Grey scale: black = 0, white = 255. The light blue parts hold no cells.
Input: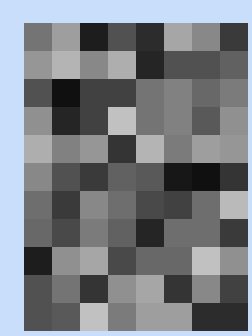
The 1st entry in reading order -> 116
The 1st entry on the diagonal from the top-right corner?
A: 58
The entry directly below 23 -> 65
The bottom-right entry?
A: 44
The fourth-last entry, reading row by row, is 158
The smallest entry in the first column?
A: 29
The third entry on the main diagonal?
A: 65
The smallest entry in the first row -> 29
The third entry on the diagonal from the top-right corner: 129
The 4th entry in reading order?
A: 81
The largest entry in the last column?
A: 186
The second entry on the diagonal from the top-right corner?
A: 81
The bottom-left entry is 81

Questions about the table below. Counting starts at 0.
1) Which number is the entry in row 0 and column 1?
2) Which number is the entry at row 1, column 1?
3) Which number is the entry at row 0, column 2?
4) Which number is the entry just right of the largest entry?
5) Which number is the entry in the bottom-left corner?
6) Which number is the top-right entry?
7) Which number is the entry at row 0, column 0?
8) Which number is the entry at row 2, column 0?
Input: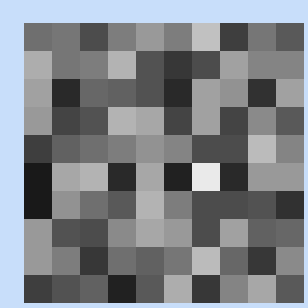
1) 118
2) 118
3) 76
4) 41
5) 62
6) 89
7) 111
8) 161

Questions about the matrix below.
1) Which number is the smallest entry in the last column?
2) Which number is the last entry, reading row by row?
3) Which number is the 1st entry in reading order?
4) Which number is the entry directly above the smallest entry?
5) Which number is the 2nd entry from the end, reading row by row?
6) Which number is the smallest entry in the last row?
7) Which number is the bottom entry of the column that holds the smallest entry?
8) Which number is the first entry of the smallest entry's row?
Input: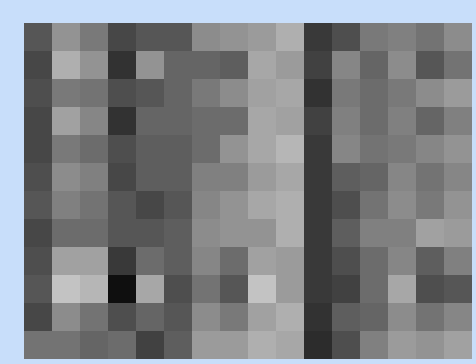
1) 86
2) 161
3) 86
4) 57
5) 147
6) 44
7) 108
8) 86

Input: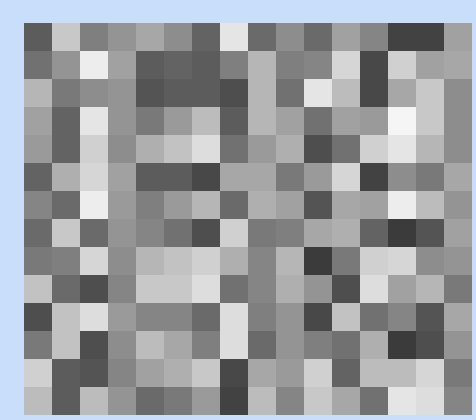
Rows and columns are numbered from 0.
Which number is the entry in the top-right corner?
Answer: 161
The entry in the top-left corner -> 92
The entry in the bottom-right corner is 133
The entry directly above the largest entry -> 167
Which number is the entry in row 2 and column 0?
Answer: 182
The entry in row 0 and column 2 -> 127
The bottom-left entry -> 188
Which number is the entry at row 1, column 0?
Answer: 113
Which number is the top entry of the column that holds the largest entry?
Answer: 66
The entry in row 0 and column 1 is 200
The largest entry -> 245
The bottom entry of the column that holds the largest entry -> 229
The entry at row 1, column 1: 148
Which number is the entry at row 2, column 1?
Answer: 121

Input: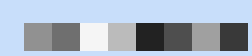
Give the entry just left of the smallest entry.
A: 187
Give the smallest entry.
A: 34

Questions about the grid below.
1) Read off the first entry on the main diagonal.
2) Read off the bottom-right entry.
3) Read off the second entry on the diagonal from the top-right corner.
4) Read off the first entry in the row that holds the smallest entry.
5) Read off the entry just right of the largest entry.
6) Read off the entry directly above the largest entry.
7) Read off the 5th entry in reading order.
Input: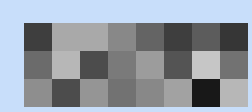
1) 62
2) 183
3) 198
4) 142
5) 114
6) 92
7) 100

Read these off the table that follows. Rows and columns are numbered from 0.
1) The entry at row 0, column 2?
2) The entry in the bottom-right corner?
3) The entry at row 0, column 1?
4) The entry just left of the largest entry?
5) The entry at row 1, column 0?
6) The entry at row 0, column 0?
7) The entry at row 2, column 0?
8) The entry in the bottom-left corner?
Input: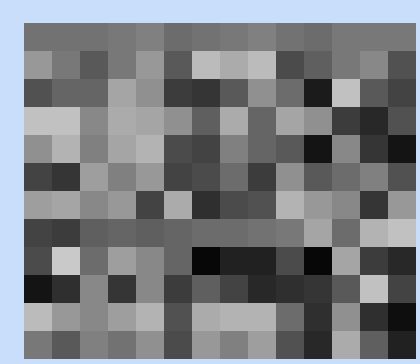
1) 114
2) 33
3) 114
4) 75
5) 152
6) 114
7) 81
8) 120
